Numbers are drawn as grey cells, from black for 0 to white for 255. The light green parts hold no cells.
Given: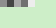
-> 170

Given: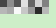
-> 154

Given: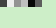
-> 191

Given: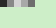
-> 212

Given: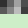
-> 133

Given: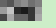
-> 100

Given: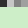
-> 198

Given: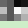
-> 87

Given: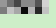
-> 180
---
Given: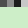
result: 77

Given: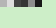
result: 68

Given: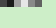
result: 161

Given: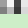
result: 127

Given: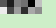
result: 156

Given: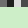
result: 110

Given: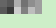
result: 205

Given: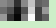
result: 120
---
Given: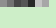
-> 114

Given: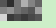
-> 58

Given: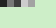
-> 120

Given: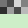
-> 157

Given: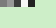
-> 152

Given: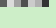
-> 219

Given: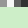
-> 246

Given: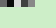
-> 11

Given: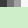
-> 117
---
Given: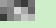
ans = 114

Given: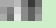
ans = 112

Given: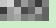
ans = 127

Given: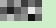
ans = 73

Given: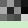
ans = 21

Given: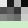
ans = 11

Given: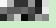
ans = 219

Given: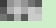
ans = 90

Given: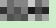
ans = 148
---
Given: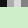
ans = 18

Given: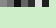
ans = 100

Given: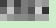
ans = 136

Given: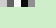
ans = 99

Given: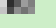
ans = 75

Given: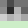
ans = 206
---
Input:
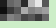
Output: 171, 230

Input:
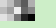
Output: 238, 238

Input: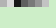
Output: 95, 219

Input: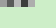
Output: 187, 187

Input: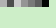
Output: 149, 203

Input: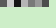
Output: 181, 207

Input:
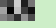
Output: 189, 204

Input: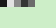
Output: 137, 226

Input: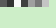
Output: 63, 249
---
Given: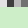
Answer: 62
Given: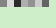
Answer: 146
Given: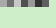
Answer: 153
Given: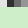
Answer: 49
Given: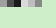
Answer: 218
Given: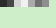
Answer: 170
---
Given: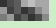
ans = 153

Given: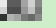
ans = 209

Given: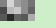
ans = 73

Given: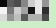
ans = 244

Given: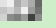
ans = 197

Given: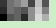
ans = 41

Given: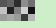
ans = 194

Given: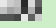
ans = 192

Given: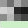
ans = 210

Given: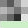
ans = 183
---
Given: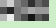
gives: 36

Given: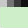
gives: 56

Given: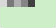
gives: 121

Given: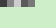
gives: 90

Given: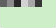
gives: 55

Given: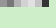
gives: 119
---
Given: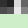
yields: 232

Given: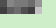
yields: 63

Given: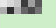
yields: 74

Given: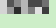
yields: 225

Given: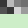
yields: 213

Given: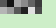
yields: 223
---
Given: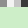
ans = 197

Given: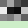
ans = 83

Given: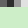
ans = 154

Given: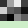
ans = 236

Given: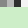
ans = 47

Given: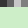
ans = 199

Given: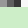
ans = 55

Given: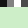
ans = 255
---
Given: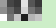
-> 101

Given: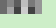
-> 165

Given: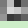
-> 217

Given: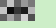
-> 12

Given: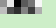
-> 76

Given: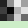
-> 7

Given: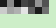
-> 163

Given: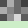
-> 134
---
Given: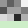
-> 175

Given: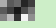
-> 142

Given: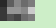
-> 124

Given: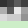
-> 147

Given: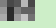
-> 114

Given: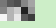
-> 61
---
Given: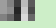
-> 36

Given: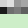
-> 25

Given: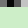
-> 7

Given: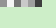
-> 62

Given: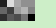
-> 1

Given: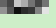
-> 15

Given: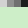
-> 28

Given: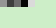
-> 5

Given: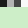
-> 26

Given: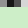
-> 23
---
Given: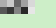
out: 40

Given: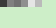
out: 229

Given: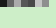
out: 196

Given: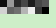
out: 55

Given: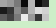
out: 53

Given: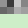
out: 173

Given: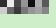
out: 162

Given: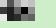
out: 112

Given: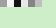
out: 132
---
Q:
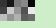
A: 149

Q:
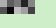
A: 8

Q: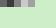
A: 59

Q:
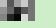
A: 36

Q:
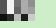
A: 44

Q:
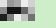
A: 127

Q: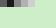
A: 26

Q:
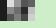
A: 85
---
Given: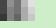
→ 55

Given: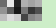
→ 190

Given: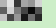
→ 196

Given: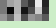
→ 149

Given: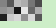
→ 33

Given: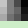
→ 168
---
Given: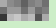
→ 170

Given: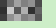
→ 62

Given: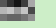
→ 85

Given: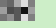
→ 116

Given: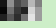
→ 20

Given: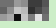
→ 112

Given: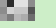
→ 156

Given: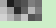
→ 166

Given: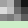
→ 162
